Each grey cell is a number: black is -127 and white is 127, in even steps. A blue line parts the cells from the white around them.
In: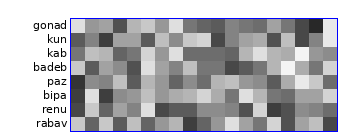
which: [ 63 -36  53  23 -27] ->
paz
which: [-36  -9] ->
badeb

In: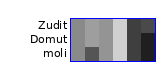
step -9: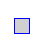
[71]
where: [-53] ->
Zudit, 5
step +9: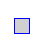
[89]
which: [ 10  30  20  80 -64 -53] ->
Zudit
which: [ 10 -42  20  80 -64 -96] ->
moli

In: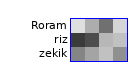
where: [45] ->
Roram, 1
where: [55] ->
riz, 2

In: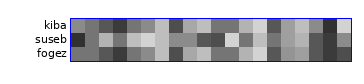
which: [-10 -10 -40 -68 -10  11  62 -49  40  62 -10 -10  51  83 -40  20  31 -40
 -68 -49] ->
fogez
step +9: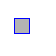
[60]
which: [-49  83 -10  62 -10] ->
suseb
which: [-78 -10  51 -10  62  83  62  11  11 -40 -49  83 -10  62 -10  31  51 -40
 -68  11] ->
suseb
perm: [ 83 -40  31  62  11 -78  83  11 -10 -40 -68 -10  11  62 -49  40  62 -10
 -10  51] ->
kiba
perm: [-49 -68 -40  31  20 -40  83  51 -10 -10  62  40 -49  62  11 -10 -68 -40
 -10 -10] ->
fogez
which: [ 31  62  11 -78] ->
kiba

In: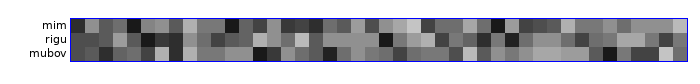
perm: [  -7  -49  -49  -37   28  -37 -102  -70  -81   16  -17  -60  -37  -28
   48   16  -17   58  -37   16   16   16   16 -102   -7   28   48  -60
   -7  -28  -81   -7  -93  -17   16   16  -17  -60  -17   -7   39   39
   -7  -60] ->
rigu
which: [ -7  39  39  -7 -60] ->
rigu
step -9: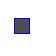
[-58]
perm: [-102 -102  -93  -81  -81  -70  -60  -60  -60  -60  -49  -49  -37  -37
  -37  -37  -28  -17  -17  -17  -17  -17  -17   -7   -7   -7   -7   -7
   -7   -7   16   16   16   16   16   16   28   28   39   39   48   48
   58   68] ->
mubov
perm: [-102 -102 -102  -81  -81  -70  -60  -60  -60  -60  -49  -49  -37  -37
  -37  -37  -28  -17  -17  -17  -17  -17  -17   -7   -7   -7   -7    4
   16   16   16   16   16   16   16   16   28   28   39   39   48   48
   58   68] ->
mim
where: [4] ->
mim, 5

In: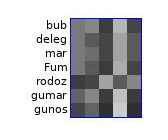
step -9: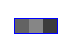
[-37  -3 -76]
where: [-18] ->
mar, 1
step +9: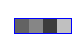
[-19  15 -58  73]
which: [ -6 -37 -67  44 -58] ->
Fum
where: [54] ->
bub, 3
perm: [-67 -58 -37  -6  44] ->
Fum
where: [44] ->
Fum, 3

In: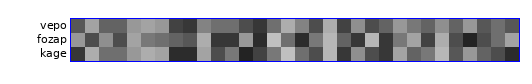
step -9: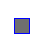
[-25]
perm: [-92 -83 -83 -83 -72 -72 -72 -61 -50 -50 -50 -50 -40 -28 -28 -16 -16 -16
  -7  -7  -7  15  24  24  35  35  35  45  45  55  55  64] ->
kage
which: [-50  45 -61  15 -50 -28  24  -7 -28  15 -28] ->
vepo

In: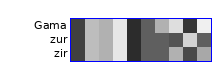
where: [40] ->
zir, 9
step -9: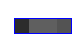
[-92 -41 -41 -53]

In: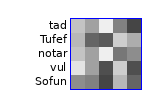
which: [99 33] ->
vul
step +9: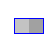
[76 42]

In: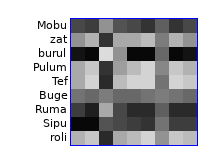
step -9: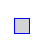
[74]
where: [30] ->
Pulum, 3
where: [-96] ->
Ruma, 1
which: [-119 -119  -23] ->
burul
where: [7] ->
Pulum, 6

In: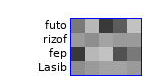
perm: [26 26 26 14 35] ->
rizof
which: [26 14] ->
rizof
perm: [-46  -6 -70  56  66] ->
fep
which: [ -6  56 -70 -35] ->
futo

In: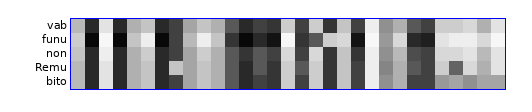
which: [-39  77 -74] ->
Remu
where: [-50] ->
non, 24
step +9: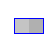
[77 57]

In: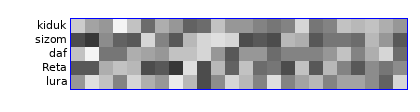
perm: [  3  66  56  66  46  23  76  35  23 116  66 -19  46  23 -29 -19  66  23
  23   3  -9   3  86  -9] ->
kiduk
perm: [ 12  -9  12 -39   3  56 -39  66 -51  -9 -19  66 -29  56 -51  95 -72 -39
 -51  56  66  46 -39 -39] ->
Reta
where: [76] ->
kiduk, 0
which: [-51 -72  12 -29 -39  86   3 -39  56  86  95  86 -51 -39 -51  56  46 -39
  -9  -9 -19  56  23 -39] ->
sizom

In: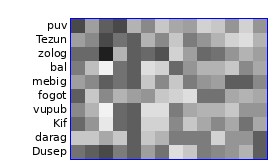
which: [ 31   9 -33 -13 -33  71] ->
mebig
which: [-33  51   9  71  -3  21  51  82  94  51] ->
Tezun
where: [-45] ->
zolog, 6
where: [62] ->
bal, 1

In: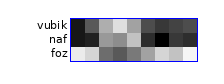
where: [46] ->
vubik, 2
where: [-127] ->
naf, 6

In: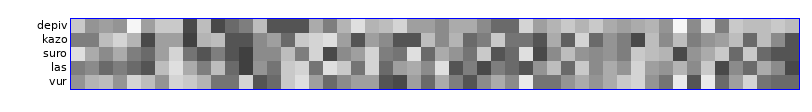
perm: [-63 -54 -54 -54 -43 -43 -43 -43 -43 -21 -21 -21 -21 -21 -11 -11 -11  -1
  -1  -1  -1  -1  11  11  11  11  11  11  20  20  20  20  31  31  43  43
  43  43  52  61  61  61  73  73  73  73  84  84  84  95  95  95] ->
suro
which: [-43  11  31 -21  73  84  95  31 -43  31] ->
kazo
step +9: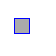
[52]
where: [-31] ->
kazo, 35

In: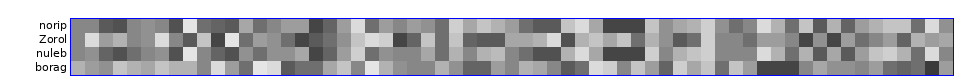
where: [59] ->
nuleb, 30
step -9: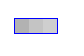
[41 59 70]
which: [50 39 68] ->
borag
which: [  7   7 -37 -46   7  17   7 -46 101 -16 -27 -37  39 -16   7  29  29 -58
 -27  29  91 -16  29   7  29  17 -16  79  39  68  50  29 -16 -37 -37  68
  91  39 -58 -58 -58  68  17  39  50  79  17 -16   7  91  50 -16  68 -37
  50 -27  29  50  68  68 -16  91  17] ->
norip
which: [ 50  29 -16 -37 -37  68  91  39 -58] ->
norip
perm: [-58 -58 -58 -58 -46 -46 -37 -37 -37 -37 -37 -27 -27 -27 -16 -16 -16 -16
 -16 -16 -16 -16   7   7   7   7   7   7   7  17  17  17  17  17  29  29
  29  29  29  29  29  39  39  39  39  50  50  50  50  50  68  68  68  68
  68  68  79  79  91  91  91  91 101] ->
norip

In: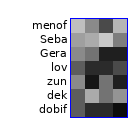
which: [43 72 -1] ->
Seba
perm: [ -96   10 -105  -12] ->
zun
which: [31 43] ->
Seba

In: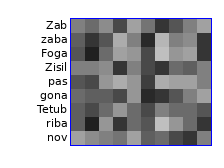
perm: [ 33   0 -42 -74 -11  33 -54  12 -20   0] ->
Zab
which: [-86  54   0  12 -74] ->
zaba
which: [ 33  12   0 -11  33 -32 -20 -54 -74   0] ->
nov
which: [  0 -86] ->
zaba
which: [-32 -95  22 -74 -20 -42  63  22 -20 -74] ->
riba
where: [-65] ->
pas, 5
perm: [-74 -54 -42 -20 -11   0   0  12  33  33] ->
Zab

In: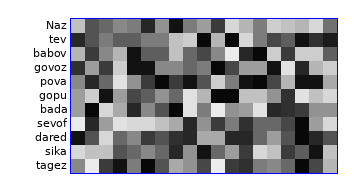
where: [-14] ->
Naz, 18
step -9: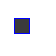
[-77]
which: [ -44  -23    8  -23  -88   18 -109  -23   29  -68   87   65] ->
sika
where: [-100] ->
tev, 18
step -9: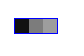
[-118  -12   20]
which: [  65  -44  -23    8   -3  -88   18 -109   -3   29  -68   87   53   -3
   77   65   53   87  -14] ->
Naz
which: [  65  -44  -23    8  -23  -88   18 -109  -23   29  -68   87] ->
sika

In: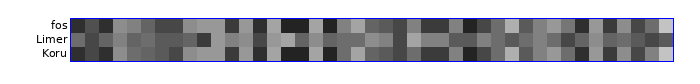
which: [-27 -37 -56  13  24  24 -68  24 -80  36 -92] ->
Koru
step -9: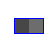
[-65 -27]
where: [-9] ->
fos, 35
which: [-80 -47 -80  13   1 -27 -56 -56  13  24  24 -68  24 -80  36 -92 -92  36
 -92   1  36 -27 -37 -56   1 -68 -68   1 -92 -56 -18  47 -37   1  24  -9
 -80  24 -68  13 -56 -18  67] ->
fos
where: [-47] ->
fos, 1
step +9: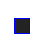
[-83]

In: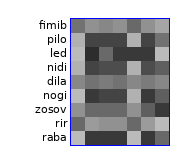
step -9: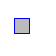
[50]
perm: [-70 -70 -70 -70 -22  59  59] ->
raba
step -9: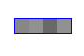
[ -2   8 -31   8]

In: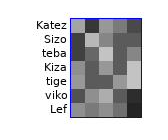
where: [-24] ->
teba, 1
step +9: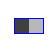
[-54  65]
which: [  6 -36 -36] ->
Sizo
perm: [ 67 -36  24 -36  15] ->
Kiza

